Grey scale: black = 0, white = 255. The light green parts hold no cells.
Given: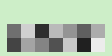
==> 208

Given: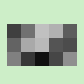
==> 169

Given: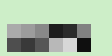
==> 156

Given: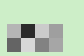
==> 43

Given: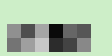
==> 79

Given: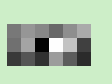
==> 164

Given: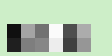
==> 164

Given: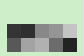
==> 47

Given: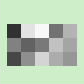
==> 98

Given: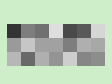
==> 198
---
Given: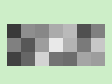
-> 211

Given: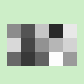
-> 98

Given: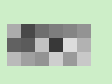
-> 147

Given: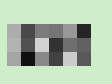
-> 137

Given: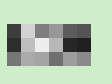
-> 164

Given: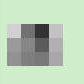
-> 120

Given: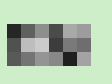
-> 148

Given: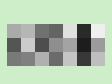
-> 176

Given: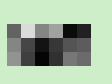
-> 5
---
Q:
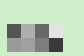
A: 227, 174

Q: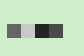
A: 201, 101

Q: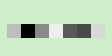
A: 238, 216

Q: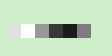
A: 253, 225

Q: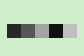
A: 191, 163

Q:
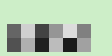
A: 220, 208

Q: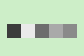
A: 234, 169

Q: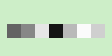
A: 251, 230

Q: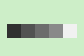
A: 241, 137
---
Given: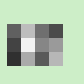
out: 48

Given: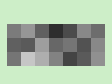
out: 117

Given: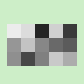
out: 143

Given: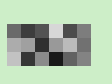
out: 194

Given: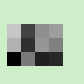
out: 3

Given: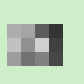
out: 157

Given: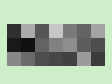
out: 136

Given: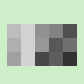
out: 160
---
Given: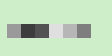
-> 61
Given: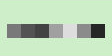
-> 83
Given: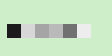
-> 215
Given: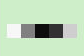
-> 128
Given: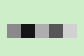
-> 21
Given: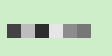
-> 189
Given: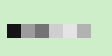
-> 156
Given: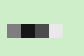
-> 22
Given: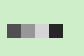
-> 151
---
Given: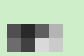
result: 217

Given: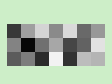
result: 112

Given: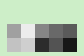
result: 44

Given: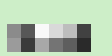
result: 168

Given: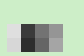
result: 101

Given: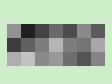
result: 125

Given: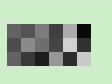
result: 111

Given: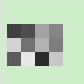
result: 178
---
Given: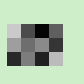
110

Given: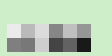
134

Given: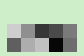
54

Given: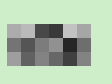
145

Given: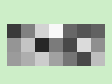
72

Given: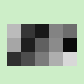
96
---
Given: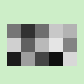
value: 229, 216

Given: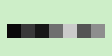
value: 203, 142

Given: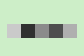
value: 202, 175

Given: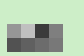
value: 192, 150

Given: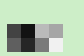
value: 241, 186

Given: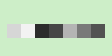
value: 242, 214

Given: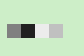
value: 236, 192

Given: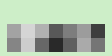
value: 213, 205
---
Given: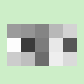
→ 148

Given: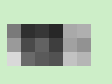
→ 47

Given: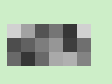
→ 162

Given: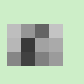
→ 149

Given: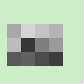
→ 211

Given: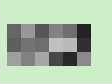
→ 152

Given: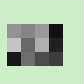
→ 134
